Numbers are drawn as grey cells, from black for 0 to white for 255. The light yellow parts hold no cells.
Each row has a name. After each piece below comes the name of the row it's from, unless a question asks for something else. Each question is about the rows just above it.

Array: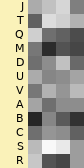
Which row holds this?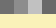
D
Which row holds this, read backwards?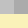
J
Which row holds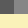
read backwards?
B
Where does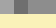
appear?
A
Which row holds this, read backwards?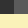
B

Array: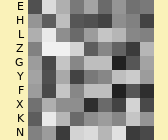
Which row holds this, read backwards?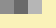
K
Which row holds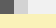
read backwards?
Z
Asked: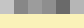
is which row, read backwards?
K
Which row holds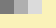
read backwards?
E
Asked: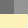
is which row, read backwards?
E
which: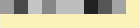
G

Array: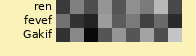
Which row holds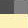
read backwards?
ren
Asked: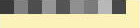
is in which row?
ren
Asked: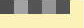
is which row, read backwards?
Gakif
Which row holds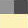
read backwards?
ren
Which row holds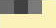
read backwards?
fevef
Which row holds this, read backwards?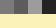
fevef

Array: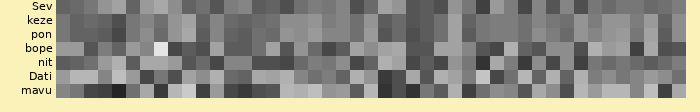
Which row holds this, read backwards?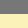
Sev
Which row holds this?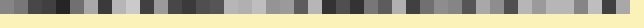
mavu
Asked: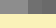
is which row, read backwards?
keze
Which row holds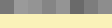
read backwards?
pon

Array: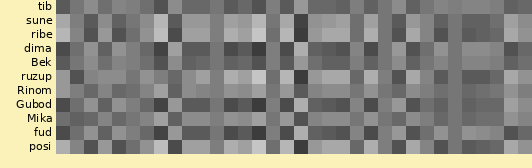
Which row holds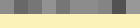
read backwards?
Mika
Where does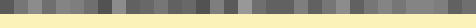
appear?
Bek
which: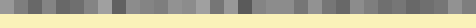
Rinom

